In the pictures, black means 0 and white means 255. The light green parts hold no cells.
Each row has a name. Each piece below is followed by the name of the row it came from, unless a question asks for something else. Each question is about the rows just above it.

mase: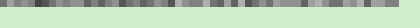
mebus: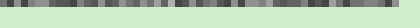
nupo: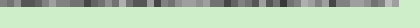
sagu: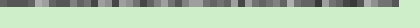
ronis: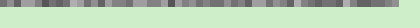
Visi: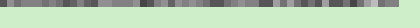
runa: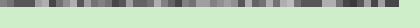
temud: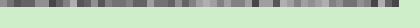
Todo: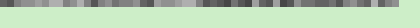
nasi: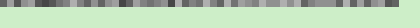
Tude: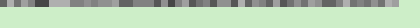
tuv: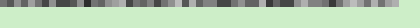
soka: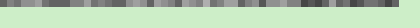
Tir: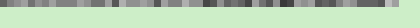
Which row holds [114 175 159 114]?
ronis
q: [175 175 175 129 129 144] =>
Tude
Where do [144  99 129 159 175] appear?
temud
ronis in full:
[114 144  99 159 159 129  86 114  99 114 175 159 114 144  99 159 129 129
 114 159 159 129 129 159  86 159 129 144 114 129 114 114 144 114 129  99
 159 159 114 144 129  99 175 129 114  99 114 114  99 175 129  99  99 114
 114 129 144]
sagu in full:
[ 99  86  86  86  99 175 159  99  86  86 129  99 114  70 159 144  70 159
 144 114  70  99 129 159 114  86 129 159 159 114  99 114  99 159  70 159
 114  99 114 129  99 175 114  99  99  57 159 114  99  70  57  86 175 144
 114 114  86]
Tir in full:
[ 99 129 144 159 114 144 129 159 129 129 129 159 144 114 114 159  86 175
 144 144 159 144  86 159 129 129 175 144 144  70  86 144  99 114  99  70
 159 114  86 144  57  70 159 144 159  86  99  86 129 159 144  99  99  99
  86 188 159]
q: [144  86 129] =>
temud

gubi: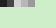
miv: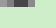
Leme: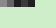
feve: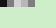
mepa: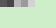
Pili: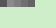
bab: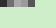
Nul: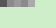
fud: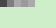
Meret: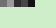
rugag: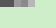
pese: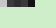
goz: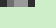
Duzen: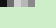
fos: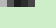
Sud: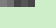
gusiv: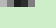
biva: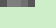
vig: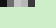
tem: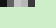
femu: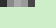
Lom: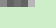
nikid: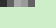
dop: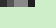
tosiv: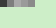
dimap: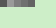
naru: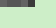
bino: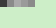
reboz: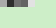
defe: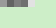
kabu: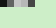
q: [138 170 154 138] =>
bino
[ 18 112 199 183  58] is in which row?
vig
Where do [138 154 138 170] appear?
Nul
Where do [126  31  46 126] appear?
gusiv
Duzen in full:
[ 18 112 211 183 138]
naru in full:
[99 86 86 99 58]

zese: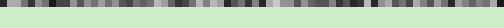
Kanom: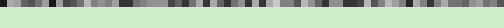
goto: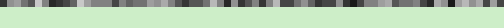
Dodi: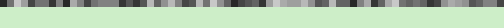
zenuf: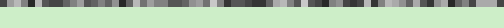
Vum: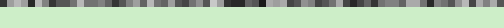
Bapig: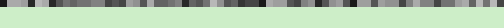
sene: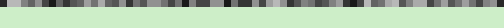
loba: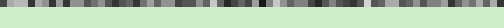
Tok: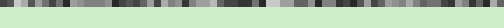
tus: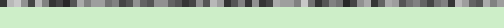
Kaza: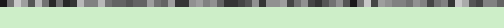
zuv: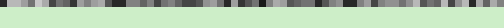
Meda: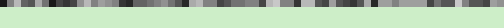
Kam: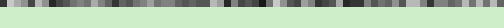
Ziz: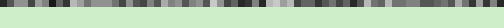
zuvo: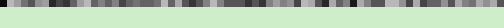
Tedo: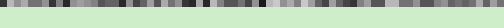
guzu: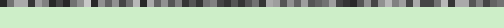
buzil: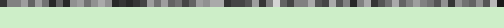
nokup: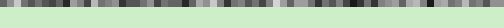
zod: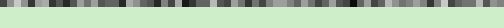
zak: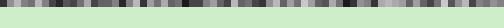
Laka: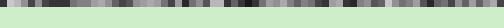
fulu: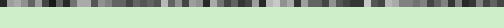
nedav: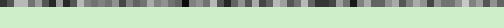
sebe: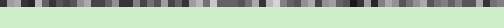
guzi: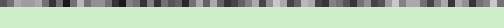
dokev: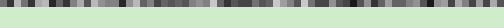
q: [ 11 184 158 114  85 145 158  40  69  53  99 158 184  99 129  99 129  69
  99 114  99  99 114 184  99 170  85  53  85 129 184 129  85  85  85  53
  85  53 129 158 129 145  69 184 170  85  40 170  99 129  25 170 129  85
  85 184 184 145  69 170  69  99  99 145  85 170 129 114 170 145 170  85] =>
zuvo
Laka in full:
[ 53 200 184 145  69 145  69  53  53  53 114 129 129 158 170 145  99  69
  85 145 158 170 158 114  69 158  40 114 145  85 184 184  53  99  53  25
  53 114 158 145 170 129  99 129 114  69  53 158 170  53  40 129 145  85
  99 200 145 114 129 158  85  40  99 114  69 145  99 158  99 145 170  69]

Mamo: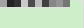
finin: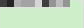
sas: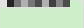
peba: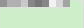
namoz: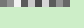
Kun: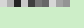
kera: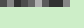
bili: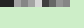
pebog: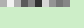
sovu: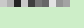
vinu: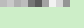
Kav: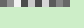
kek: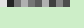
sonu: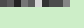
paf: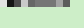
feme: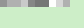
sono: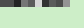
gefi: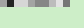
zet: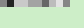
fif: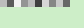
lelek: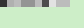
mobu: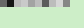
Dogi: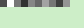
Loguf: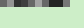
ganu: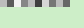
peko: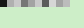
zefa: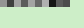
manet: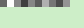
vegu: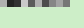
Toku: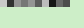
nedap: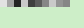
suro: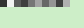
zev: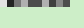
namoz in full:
[118 148 242  91 201  76 214  91 148 103]
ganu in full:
[188  91 242 134 188  63 214 118 188 103]

